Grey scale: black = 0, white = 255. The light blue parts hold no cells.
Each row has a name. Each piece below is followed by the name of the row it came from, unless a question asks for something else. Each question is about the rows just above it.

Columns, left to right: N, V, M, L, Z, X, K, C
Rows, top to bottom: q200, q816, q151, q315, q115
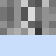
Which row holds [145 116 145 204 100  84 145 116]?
q315
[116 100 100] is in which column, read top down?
V
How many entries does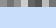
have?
8

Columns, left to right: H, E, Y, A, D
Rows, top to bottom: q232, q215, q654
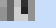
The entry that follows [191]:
[47]
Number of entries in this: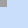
1
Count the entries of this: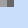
2
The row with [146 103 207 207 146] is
q654

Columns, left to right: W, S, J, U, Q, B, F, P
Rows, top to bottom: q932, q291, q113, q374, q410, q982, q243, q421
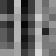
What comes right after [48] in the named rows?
[92]
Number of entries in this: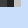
3
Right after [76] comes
[193]
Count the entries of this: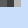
3
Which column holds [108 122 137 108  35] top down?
F

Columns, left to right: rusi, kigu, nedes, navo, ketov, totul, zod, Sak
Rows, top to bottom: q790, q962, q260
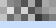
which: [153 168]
q962
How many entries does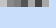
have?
7

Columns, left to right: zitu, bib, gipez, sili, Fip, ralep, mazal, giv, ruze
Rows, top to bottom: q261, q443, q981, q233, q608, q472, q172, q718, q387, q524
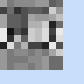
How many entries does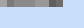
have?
9
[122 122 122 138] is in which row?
q387

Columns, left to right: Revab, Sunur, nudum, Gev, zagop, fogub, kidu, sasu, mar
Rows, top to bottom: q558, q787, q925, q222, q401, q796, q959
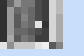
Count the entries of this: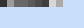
9
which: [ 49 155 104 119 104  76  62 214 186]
q787
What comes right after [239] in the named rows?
[90]
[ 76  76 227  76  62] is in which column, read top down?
fogub

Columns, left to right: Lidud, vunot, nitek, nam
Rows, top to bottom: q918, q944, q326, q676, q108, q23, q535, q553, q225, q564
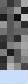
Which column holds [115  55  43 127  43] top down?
Lidud
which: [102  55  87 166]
q918
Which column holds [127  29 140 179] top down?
vunot

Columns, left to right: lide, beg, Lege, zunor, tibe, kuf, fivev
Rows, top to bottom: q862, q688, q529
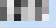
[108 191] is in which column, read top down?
zunor
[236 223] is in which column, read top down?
beg
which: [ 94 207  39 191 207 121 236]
q529
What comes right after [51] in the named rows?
[108]
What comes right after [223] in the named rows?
[108]

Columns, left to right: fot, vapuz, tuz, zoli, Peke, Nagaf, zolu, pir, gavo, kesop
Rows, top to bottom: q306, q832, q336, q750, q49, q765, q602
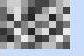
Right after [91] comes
[235]
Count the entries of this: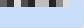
10
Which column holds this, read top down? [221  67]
zolu
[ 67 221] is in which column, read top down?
kesop
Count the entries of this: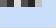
6

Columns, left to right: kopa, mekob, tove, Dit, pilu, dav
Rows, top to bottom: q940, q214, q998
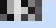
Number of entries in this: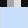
4
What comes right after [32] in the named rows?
[93]
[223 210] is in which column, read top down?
tove
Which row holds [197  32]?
q214
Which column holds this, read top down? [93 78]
dav

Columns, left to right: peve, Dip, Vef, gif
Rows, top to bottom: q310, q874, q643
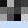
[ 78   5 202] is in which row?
q643
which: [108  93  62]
q874

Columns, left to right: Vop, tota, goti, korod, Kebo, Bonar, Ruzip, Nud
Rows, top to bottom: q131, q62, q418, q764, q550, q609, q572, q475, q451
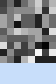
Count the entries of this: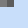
2
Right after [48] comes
[206]

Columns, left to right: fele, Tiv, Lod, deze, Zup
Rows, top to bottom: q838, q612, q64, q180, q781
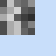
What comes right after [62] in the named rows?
[46]
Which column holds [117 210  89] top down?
Lod
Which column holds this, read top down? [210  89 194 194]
Lod
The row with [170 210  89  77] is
q612
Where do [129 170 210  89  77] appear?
q612
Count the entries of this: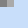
2
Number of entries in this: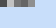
5

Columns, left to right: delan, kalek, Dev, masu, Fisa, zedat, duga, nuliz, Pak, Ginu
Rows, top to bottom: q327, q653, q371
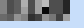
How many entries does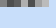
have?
7
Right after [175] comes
[78]

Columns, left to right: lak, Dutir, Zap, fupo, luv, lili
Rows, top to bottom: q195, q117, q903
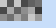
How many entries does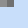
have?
2
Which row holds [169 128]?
q903
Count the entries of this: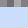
4
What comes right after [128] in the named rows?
[199]
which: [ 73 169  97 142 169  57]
q117
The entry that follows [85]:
[199]

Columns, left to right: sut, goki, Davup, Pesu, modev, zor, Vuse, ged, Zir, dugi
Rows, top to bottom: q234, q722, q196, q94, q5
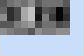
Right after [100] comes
[46]
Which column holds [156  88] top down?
modev

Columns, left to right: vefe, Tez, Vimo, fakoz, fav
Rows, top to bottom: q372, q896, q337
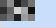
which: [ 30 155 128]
q337
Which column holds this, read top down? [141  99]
Tez
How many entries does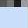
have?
4

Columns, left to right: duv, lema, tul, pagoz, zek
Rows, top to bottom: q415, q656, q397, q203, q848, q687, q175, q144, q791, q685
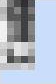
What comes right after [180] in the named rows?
[89]
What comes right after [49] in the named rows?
[89]
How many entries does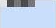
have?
5
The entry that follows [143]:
[119]
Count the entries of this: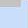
3
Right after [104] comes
[64]

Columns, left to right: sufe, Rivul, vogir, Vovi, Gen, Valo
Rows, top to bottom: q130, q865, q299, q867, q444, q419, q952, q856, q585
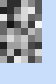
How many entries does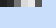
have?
6
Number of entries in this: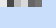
6
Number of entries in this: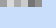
6

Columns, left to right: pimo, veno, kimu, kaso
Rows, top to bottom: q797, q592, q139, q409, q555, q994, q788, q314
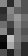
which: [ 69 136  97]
q409
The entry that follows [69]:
[136]
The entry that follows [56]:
[122]

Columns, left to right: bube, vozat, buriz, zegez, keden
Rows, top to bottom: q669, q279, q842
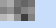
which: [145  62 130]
q842
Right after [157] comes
[172]
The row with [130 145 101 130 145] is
q279
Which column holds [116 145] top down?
keden
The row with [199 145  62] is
q842

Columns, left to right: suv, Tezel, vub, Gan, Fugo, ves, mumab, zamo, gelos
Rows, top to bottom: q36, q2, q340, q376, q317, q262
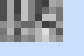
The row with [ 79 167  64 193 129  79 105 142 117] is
q2
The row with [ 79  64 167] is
q36
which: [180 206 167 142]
q262
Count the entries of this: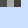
3
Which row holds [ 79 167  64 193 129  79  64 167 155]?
q36
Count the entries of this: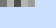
5
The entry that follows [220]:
[155]

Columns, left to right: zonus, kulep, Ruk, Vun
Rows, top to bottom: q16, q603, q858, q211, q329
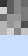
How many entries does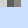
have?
3
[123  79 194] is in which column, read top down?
Vun
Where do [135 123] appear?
q603
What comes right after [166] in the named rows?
[79]

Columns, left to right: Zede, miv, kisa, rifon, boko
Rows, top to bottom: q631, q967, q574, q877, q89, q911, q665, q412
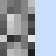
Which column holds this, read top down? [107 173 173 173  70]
kisa
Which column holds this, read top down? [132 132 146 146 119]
rifon
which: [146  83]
q877
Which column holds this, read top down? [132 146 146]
rifon
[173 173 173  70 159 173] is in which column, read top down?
kisa
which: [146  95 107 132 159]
q967

